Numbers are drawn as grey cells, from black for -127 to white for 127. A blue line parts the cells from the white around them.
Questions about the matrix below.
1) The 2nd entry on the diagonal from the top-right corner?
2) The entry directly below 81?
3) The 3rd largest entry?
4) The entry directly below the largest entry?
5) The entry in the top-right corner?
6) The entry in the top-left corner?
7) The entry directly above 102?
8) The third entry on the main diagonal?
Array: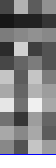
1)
-94
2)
-26
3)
81
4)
29
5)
17
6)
-56
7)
40
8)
17

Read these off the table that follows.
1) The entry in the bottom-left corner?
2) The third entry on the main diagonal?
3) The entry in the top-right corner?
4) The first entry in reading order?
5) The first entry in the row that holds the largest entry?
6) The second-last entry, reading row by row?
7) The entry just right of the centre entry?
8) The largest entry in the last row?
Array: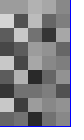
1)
-25
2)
-13
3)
8
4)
28
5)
84
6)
-13
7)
8
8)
8

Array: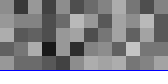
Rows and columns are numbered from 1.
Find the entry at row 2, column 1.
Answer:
24
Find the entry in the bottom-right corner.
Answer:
35
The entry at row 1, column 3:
24
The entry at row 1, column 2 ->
-71
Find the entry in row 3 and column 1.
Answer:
45
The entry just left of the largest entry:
-30
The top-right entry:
3
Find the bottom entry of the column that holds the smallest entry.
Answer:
-39
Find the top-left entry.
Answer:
13
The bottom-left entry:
24
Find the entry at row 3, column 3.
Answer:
-30
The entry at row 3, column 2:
-39
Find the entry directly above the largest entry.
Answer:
-30
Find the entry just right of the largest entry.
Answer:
-9
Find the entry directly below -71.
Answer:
3
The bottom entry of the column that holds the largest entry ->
-9

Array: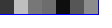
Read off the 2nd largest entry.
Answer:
12
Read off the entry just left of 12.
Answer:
-41
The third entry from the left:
-8

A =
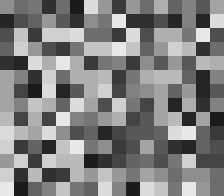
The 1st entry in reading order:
14
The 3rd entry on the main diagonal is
-69
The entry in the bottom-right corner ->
-18
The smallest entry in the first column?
-90
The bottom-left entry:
104
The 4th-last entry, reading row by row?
-9
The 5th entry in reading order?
-18
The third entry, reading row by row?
-9
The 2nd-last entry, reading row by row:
24
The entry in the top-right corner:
36
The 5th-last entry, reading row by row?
68

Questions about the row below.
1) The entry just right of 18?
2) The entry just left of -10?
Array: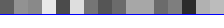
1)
9
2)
94
